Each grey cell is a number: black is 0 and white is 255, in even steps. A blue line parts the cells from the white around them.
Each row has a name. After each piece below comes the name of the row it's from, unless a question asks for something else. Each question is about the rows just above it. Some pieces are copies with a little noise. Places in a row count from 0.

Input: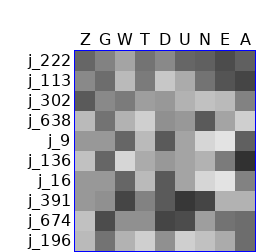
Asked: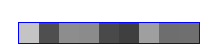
j_674
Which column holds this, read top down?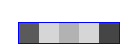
N
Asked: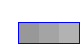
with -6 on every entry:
[146 158 172]
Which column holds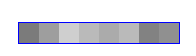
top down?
T
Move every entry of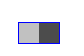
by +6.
[199  82]

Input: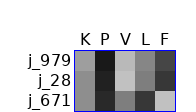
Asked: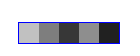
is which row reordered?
j_28
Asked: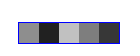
j_28

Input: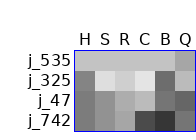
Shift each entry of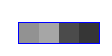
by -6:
[140 160  69  48]
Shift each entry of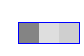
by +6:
[138 228 213]
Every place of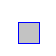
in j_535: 0 1 2 3 4
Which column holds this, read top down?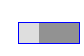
S
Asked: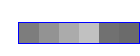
j_47
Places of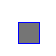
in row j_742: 5

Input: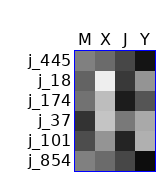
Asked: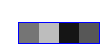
j_174
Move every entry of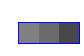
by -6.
[122 101  65]
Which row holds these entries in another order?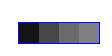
j_445

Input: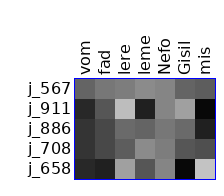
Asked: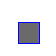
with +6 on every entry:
[112]
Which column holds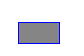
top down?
Nefo
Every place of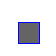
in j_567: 0 5
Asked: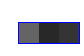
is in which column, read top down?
vom
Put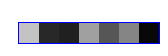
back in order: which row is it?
j_658
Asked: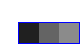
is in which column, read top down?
leme

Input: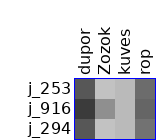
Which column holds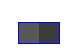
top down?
dupor
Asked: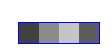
j_916
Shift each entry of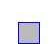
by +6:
[192]
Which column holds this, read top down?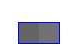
rop

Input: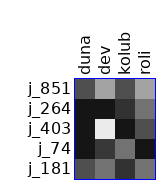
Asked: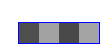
j_851
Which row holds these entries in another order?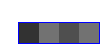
j_181

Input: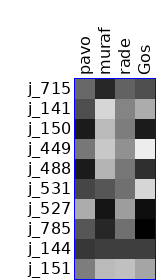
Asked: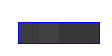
j_144
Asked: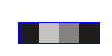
j_150
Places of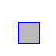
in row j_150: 1
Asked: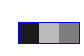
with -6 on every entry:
[ 21 180 119]
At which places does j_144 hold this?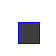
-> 1 2 3
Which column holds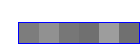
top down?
rade

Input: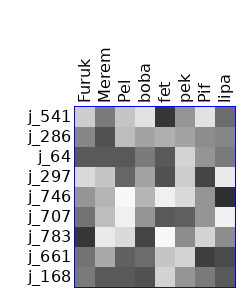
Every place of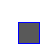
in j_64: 0 1 2 4
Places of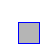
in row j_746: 1 3
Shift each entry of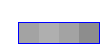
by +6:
[169 181 169 147]
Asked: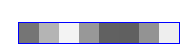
j_707
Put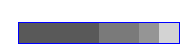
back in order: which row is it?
j_64

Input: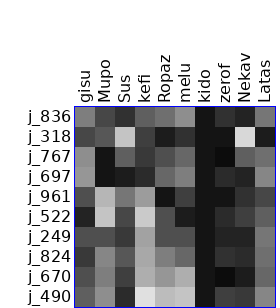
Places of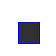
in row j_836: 2 7
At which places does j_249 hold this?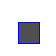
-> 0 1 4 5

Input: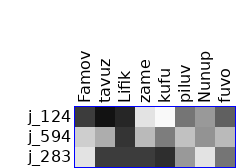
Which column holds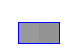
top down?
Nunup
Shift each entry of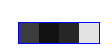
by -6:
[ 54  12  32 221]
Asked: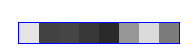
j_283
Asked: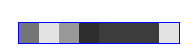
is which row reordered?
j_283
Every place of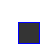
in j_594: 2
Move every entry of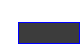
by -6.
[54 54 54]
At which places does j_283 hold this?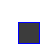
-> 1 2 3

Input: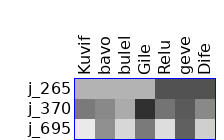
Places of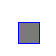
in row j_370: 0
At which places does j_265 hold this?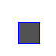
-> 4 5 6
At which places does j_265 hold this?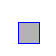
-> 0 1 2 3
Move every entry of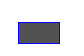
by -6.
[76 76]
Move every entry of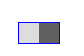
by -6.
[215  90]

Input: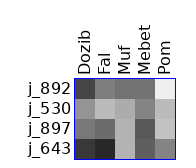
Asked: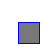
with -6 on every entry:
[114]
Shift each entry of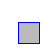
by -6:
[181]
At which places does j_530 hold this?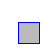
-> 1 4
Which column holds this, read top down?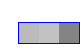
Pom
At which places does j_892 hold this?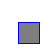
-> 1
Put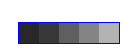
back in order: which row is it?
j_643

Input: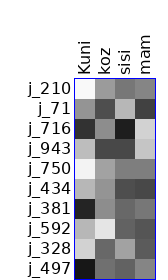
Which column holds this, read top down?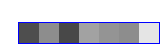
koz
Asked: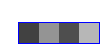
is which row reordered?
j_71

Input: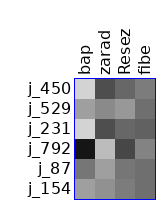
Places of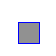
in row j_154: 1
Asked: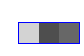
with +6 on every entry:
[217  84 109]
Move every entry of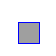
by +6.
[165]
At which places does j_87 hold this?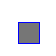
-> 0 2

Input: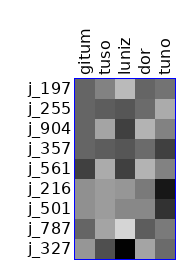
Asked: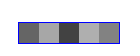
j_904
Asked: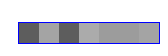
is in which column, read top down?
tuso

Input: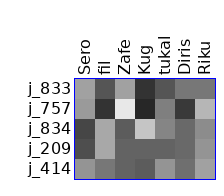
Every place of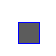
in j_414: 3
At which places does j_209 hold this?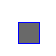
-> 5
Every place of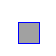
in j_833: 0 2
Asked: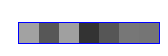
j_833
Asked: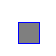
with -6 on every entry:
[121]

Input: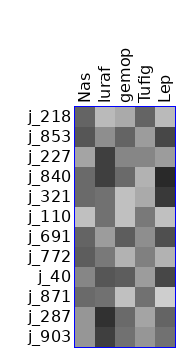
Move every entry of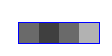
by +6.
[112  69 112 184]
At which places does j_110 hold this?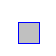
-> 0 2 4
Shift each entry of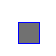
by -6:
[107]
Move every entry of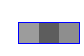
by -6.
[150  87 136]
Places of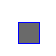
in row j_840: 0 2

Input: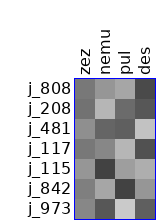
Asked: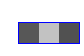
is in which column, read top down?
des
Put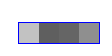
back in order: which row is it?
j_481
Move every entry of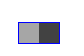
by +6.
[172  72]

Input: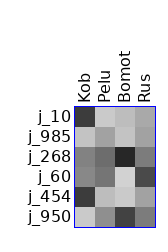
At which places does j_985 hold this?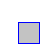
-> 0 2
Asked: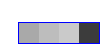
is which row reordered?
j_10

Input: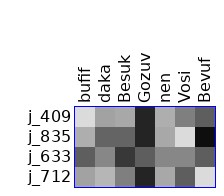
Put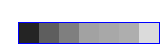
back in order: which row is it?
j_409
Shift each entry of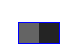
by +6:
[106  42]
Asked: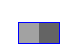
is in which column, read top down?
daka
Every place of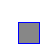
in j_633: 1 4 5
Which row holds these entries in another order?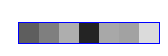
j_409
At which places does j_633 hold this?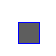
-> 0 3 6

